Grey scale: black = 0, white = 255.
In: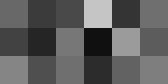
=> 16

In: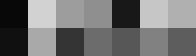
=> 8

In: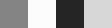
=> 37

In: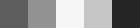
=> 37

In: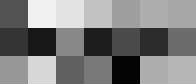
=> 4

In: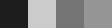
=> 29

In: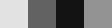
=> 19

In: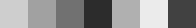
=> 44
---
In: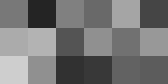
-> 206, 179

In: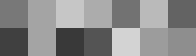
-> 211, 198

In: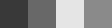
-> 229, 138

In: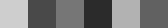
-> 206, 178

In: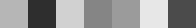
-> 231, 209

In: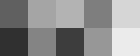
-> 235, 214

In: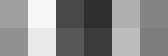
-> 247, 233
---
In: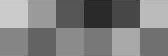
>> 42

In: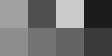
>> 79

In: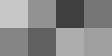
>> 146

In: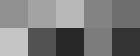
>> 184

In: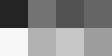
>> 115

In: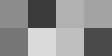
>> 59

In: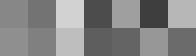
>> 159

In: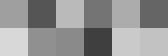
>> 116
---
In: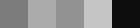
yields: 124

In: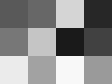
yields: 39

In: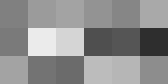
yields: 79

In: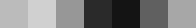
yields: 42

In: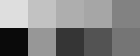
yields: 53

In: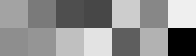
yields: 71

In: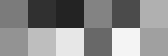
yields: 48

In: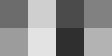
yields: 75

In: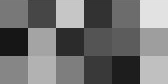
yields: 29

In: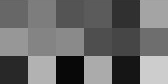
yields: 21
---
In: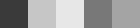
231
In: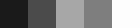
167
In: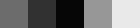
6
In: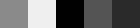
1
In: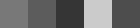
53
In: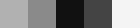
17
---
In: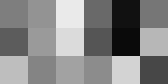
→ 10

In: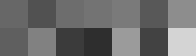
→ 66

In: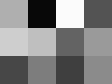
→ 99

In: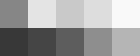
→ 142

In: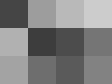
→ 76

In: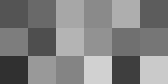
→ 112

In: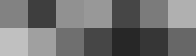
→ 54

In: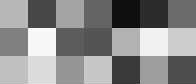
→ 241
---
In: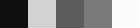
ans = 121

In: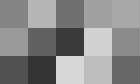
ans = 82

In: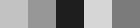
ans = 151

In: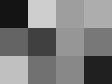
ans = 64

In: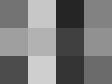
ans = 64

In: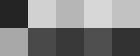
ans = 57

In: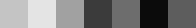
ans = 93

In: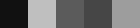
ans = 91

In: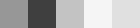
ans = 195

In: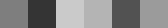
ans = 126
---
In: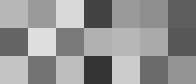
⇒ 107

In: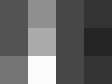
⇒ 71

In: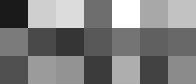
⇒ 66

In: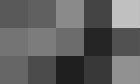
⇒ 56

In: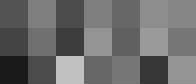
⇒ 54

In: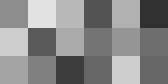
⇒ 206

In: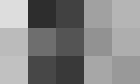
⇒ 167

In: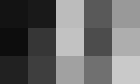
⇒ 112
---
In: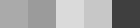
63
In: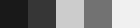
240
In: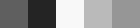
150
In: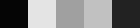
34
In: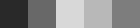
125
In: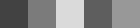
152
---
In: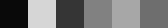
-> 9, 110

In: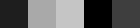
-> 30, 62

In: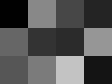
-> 1, 20

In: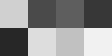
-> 208, 241

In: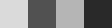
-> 218, 41

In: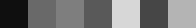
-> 15, 180

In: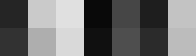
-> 37, 188

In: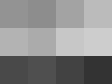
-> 147, 51

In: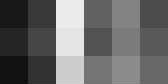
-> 24, 103
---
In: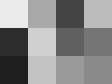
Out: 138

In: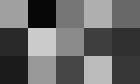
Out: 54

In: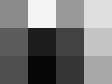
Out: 169

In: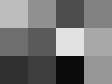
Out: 150

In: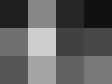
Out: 120

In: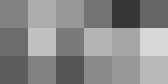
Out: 186

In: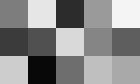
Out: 169

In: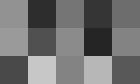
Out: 88
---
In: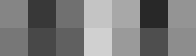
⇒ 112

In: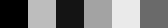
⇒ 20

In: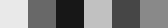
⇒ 23

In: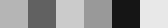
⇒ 203

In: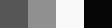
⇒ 249

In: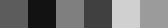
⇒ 127

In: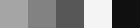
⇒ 87

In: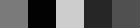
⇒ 205

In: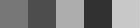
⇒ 173
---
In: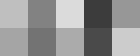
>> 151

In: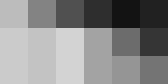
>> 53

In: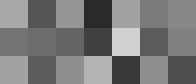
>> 129

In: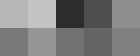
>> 142

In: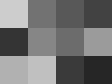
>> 155

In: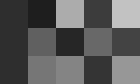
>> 67

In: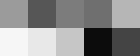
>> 182
